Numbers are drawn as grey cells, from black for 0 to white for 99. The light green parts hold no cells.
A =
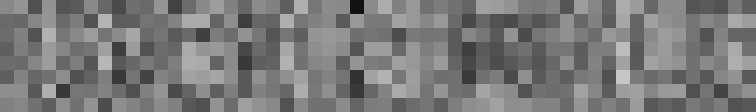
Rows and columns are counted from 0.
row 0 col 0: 53
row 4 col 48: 57
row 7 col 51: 48
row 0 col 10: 41
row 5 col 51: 52
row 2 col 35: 35
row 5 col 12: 47
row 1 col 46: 62
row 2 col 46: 53
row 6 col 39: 42
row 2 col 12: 35
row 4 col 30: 52
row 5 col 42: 49
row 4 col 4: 40
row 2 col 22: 58
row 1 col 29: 59
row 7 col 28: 36
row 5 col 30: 49
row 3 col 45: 34
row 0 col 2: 31
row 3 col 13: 66
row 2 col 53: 39
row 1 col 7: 70
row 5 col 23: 51
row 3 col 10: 32
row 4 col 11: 41
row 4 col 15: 38
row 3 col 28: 41
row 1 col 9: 37
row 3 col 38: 35
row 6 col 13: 39
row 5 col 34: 44
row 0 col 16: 50
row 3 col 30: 49
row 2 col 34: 46
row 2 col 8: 54
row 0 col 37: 48
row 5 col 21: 63
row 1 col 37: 39
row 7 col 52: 32

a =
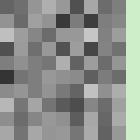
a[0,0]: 39
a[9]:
[65, 45, 65, 58, 59, 46, 66, 38, 59]
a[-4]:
[54, 58, 49, 57, 47, 39, 75, 56, 67]
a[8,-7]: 52
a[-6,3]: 46
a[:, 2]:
[58, 62, 52, 43, 49, 49, 49, 64, 52, 65]
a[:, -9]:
[39, 57, 74, 31, 49, 20, 54, 71, 55, 65]
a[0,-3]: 65
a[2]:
[74, 61, 52, 42, 59, 59, 77, 50, 61]
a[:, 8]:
[49, 52, 61, 44, 58, 42, 67, 62, 66, 59]
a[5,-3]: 37
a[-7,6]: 27
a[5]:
[20, 45, 49, 59, 56, 54, 37, 48, 42]
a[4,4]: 68
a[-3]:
[71, 46, 64, 45, 35, 30, 52, 42, 62]
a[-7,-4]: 61
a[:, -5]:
[59, 22, 59, 32, 68, 56, 47, 35, 56, 59]
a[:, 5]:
[31, 48, 59, 61, 38, 54, 39, 30, 36, 46]
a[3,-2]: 51

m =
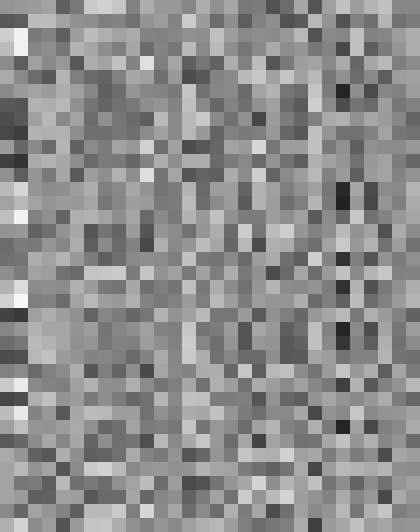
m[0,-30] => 58
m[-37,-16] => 60
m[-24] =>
[63, 71, 63, 58, 60, 59, 64, 46, 52, 61, 60, 47, 48, 73, 42, 54, 60, 35, 69, 61, 43, 49, 70, 47, 13, 59, 28, 58, 49, 66]
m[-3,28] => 66
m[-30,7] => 56
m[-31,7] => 39
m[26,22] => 45
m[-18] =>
[69, 85, 54, 55, 54, 68, 60, 47, 45, 65, 43, 49, 45, 74, 47, 67, 54, 44, 58, 70, 54, 53, 57, 48, 19, 69, 31, 47, 56, 67]
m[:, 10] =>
[67, 57, 51, 41, 87, 62, 52, 55, 37, 54, 81, 51, 86, 57, 60, 41, 33, 28, 55, 76, 43, 51, 46, 62, 61, 51, 28, 54, 44, 44, 48, 31, 51, 58, 73, 40, 83, 50]
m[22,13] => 62
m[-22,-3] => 31
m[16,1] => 59
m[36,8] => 78
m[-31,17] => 43
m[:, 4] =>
[37, 63, 37, 46, 59, 70, 67, 71, 53, 69, 70, 65, 65, 55, 60, 39, 57, 52, 70, 44, 54, 42, 61, 64, 64, 60, 54, 49, 57, 34, 61, 52, 67, 33, 71, 62, 51, 32]
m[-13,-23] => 52
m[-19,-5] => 53
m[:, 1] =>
[59, 36, 94, 93, 36, 53, 60, 33, 34, 24, 40, 20, 36, 83, 71, 94, 59, 48, 45, 48, 85, 96, 22, 58, 46, 31, 54, 91, 30, 90, 74, 40, 58, 71, 46, 60, 40, 82]
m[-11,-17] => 65
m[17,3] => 58
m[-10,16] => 48
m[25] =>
[29, 31, 71, 75, 60, 57, 51, 52, 49, 41, 51, 66, 52, 78, 67, 44, 52, 41, 41, 55, 34, 35, 64, 61, 45, 51, 51, 70, 45, 43]
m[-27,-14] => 48
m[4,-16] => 46
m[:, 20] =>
[42, 32, 59, 55, 47, 76, 46, 41, 48, 40, 61, 44, 54, 49, 43, 55, 80, 66, 43, 41, 54, 58, 49, 37, 34, 34, 74, 54, 40, 53, 50, 57, 81, 45, 70, 82, 43, 49]
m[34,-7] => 45
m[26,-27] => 50
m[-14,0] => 42
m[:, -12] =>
[48, 50, 55, 53, 73, 77, 63, 56, 27, 49, 83, 41, 80, 69, 69, 48, 46, 29, 61, 56, 58, 61, 35, 65, 59, 41, 36, 66, 33, 43, 62, 26, 69, 43, 82, 58, 64, 42]
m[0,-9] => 65
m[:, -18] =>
[59, 51, 52, 46, 64, 59, 47, 51, 53, 53, 62, 55, 64, 48, 48, 47, 54, 53, 49, 62, 45, 50, 57, 49, 50, 52, 53, 49, 53, 50, 46, 53, 57, 56, 61, 55, 64, 53]
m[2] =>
[80, 94, 47, 50, 37, 61, 73, 68, 63, 66, 51, 50, 52, 56, 55, 74, 61, 53, 55, 53, 59, 71, 32, 53, 52, 74, 51, 52, 61, 67]
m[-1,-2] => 57
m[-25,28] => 53
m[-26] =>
[56, 36, 58, 47, 65, 35, 61, 55, 69, 55, 86, 45, 64, 33, 39, 37, 66, 54, 80, 39, 54, 61, 71, 50, 60, 37, 60, 63, 51, 57]
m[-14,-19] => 55

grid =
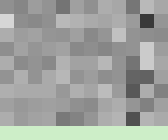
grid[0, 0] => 56
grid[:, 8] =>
[65, 67, 75, 56, 57, 57, 60, 67, 70]
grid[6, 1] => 66
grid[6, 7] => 73
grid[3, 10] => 79
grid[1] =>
[83, 55, 53, 56, 72, 69, 66, 64, 67, 60, 22, 58]
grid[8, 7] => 67
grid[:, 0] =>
[56, 83, 67, 55, 67, 57, 68, 62, 67]
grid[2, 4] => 57
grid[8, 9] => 31
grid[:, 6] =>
[56, 66, 53, 55, 63, 61, 64, 54, 58]
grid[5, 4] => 71
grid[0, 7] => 67
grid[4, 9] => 45
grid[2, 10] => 55
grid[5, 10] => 38
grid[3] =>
[55, 63, 58, 61, 63, 53, 55, 52, 56, 57, 79, 61]
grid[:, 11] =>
[65, 58, 54, 61, 65, 62, 50, 62, 66]
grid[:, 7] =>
[67, 64, 58, 52, 71, 55, 73, 64, 67]
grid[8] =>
[67, 60, 63, 64, 47, 51, 58, 67, 70, 31, 70, 66]
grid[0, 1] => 52
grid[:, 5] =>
[62, 69, 62, 53, 63, 57, 68, 56, 51]
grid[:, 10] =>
[72, 22, 55, 79, 79, 38, 67, 50, 70]

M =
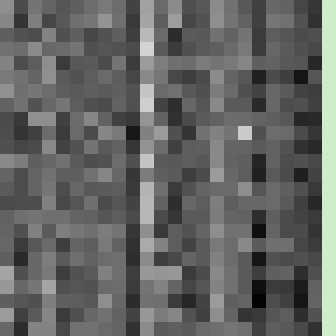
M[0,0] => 55
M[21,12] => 23
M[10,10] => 57
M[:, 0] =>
[55, 52, 37, 44, 51, 47, 56, 38, 29, 30, 31, 53, 39, 35, 29, 38, 39, 40, 37, 64, 59, 37, 60, 40]
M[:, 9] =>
[26, 22, 24, 29, 23, 27, 32, 31, 22, 9, 21, 31, 21, 22, 26, 29, 21, 19, 18, 24, 23, 17, 26, 19]
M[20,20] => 22
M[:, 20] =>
[38, 44, 33, 35, 34, 24, 35, 30, 34, 41, 32, 30, 29, 37, 35, 29, 29, 43, 29, 38, 22, 25, 36, 34]
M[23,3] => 51
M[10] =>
[31, 27, 29, 53, 26, 32, 45, 35, 38, 21, 57, 42, 25, 36, 37, 53, 39, 39, 35, 38, 32, 19, 16]
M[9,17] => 79
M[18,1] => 16
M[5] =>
[47, 44, 39, 56, 35, 32, 36, 41, 36, 27, 53, 46, 28, 24, 29, 54, 39, 34, 13, 29, 24, 8, 33]
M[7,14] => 33
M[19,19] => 37
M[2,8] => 37
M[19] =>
[64, 31, 40, 47, 24, 32, 35, 50, 43, 24, 59, 58, 59, 23, 29, 53, 44, 35, 24, 37, 38, 18, 31]
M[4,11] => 49
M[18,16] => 42
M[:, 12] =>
[54, 61, 17, 23, 43, 28, 44, 18, 19, 31, 25, 34, 35, 23, 18, 21, 36, 36, 28, 59, 39, 23, 52, 37]
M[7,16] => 35
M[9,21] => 29
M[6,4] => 36
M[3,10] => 82
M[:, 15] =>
[54, 55, 44, 37, 45, 54, 48, 53, 38, 50, 53, 53, 60, 41, 49, 48, 55, 47, 50, 53, 51, 60, 55, 43]
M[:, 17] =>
[34, 38, 45, 47, 52, 34, 31, 35, 41, 79, 39, 37, 36, 55, 40, 38, 44, 53, 35, 35, 35, 39, 20, 43]
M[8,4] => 25
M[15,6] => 38
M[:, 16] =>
[44, 45, 38, 41, 47, 39, 41, 35, 42, 45, 39, 38, 40, 41, 36, 39, 44, 42, 42, 44, 44, 37, 39, 46]
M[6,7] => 35
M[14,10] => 71
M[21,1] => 33
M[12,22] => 26

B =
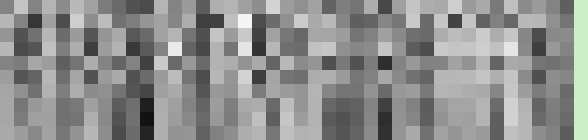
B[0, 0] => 51
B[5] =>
[61, 33, 39, 71, 43, 64, 32, 60, 66, 32, 42, 60, 73, 45, 30, 71, 58, 82, 24, 64, 45, 43, 67, 68, 60, 46, 50, 65, 53, 44, 39, 71, 71, 72, 76, 68, 76, 54, 31, 55, 52]
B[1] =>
[71, 51, 21, 62, 30, 80, 55, 73, 44, 49, 58, 63, 52, 67, 25, 25, 74, 95, 30, 42, 56, 79, 66, 72, 52, 37, 39, 52, 46, 78, 41, 77, 26, 76, 38, 50, 40, 72, 71, 56, 45]
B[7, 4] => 44
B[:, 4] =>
[54, 30, 42, 49, 37, 43, 49, 44, 44, 46]
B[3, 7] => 61
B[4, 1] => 48
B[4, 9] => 51
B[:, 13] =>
[60, 67, 45, 39, 59, 45, 53, 51, 53, 58]
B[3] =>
[71, 29, 33, 75, 49, 67, 24, 61, 69, 22, 35, 51, 91, 39, 28, 69, 45, 89, 20, 71, 43, 42, 75, 77, 56, 52, 54, 76, 58, 36, 30, 78, 76, 77, 80, 75, 89, 53, 24, 59, 51]
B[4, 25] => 32
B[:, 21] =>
[56, 79, 40, 42, 54, 43, 58, 58, 61, 69]
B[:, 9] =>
[32, 49, 34, 22, 51, 32, 33, 43, 44, 42]
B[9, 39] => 50
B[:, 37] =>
[54, 72, 52, 53, 64, 54, 61, 69, 71, 71]
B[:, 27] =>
[28, 52, 62, 76, 18, 65, 41, 25, 18, 19]
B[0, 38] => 60
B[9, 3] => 63
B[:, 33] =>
[60, 76, 70, 77, 57, 72, 67, 64, 62, 63]
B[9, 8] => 29
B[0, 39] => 51
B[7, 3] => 63
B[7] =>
[65, 46, 59, 63, 44, 47, 62, 54, 36, 43, 12, 67, 62, 51, 39, 61, 49, 66, 67, 41, 73, 58, 69, 40, 36, 38, 51, 25, 56, 50, 36, 59, 64, 64, 70, 42, 81, 69, 39, 49, 43]
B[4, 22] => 58
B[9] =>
[66, 61, 53, 63, 46, 57, 71, 55, 29, 42, 14, 68, 57, 58, 38, 50, 55, 67, 70, 46, 74, 69, 70, 38, 33, 39, 54, 19, 58, 66, 44, 63, 58, 63, 60, 37, 74, 71, 55, 50, 36]
